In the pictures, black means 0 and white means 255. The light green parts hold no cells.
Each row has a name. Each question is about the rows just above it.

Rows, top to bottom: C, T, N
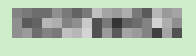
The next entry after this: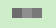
[99]
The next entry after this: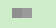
[109]

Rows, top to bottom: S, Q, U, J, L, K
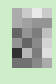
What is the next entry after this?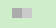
[233]
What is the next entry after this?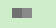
[171]
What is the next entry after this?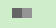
[125]
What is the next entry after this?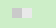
[202]

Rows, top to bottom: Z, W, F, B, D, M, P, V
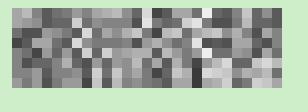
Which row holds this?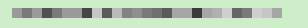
V
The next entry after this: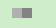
[81]
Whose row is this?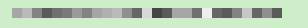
Z
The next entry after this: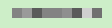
[198]
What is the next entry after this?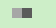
[176]
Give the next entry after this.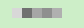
[198]

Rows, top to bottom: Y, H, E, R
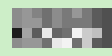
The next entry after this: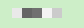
[191]
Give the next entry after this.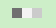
[191]
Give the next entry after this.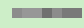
[121]

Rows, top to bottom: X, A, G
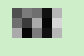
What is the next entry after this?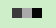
[214]
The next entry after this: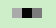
[17]
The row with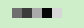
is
A

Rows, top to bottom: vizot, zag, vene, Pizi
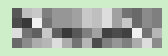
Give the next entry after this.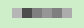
[221]
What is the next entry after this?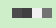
[182]

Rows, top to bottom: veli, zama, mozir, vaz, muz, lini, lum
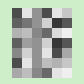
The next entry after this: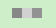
[228]
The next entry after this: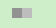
[178]
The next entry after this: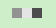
[168]

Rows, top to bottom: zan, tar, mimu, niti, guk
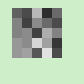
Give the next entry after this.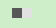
[75]
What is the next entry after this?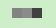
[173]
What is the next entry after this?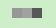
[225]

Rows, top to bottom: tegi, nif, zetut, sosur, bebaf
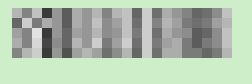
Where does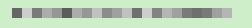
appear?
nif
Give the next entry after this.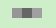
[150]
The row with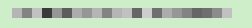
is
tegi

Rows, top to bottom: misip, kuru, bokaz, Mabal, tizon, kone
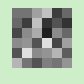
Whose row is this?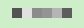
tizon
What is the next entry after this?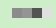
[71]
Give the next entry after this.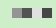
[160]
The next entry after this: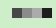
[139]
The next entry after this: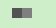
[116]

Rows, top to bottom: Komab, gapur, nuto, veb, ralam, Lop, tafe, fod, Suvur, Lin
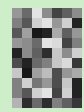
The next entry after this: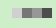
[199]
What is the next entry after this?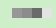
[218]
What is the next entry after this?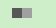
[24]
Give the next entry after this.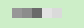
[67]
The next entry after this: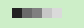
[56]
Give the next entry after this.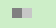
[218]

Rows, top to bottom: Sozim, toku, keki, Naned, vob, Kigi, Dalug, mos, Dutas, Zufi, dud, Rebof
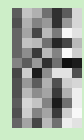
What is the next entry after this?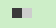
[248]
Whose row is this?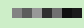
Kigi
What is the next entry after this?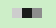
[226]
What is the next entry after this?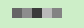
[248]
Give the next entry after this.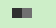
[16]
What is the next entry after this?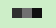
[27]
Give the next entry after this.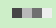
[226]

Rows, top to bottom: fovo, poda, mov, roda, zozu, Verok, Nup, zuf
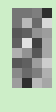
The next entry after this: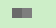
[176]
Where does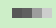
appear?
Verok

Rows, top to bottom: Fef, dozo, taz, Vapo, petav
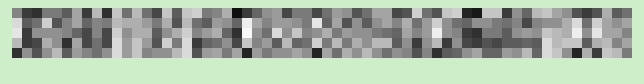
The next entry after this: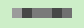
[155]
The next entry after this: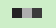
[197]
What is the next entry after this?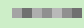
[144]
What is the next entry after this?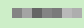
[174]
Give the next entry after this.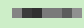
[155]
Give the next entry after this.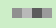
[132]

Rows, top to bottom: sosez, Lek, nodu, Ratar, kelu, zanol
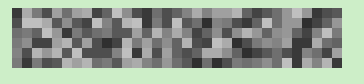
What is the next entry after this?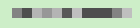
[57]
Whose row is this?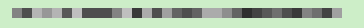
kelu
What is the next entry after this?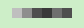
[99]
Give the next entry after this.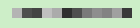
[57]
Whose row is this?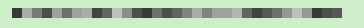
sosez
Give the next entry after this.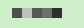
[131]

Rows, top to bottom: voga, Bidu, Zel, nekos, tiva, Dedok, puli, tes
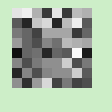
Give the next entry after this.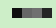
[102]
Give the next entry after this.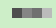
[176]
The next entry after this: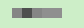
[206]
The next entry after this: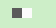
[27]

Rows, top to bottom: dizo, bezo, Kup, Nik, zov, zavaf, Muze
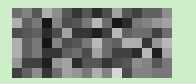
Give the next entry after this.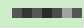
[64]
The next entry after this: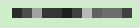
[109]
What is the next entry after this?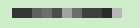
[31]

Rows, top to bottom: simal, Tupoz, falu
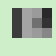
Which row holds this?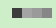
falu
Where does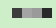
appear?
simal
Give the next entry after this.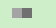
[51]

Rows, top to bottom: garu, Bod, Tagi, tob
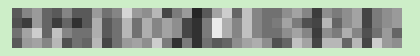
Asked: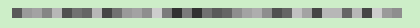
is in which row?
tob
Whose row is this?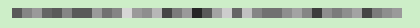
garu
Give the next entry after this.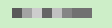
[142]
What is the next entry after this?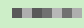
[133]
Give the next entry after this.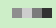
[123]
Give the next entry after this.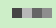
[163]
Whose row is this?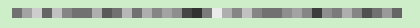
Tagi

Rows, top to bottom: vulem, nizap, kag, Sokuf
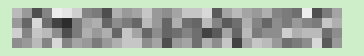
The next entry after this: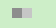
[66]
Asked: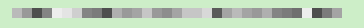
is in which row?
vulem
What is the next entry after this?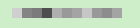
[198]
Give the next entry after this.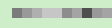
[111]
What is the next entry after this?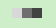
[45]

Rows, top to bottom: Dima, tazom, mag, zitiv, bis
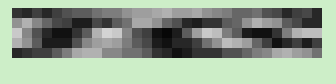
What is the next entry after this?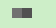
[72]
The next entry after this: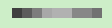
[113]
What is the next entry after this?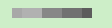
[51]
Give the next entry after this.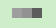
[72]
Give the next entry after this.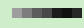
[39]

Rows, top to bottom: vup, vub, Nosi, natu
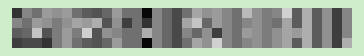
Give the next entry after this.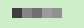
[124]
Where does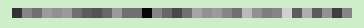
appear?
vup
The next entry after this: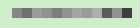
[134]

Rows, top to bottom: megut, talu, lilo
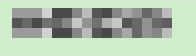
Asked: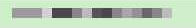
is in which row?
megut
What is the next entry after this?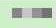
[176]

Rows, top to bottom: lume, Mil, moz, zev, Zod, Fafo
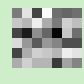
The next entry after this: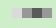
[132]
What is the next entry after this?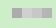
[238]
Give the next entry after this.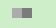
[208]
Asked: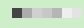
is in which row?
Zod
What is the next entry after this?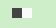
[111]
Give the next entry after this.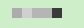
[163]
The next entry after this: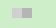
[181]

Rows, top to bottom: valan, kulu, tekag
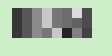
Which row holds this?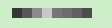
kulu
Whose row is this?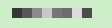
valan
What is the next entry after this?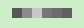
[76]
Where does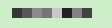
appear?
tekag

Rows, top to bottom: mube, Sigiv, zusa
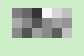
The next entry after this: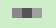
[137]
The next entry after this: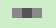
[159]

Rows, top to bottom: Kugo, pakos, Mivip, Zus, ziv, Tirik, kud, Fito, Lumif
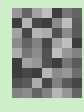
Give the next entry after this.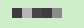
[190]
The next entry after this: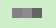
[130]
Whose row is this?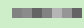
Lumif

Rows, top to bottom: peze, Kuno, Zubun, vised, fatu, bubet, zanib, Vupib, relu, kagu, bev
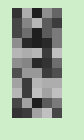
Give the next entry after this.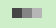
[91]
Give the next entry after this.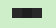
[122]
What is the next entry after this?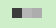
[173]
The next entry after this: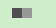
[152]
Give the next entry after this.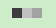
[192]

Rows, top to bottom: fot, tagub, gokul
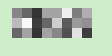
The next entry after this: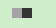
[163]
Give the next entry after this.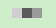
[144]
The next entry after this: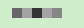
[82]

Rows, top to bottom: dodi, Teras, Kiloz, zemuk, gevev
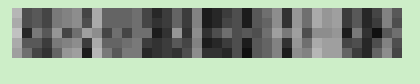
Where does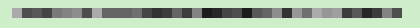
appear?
Teras
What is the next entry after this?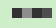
[111]

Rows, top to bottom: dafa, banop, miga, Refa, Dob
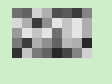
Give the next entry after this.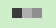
[99]
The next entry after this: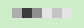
[174]
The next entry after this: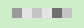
[228]
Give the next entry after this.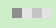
[174]
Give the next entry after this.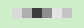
[228]
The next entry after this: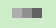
[184]

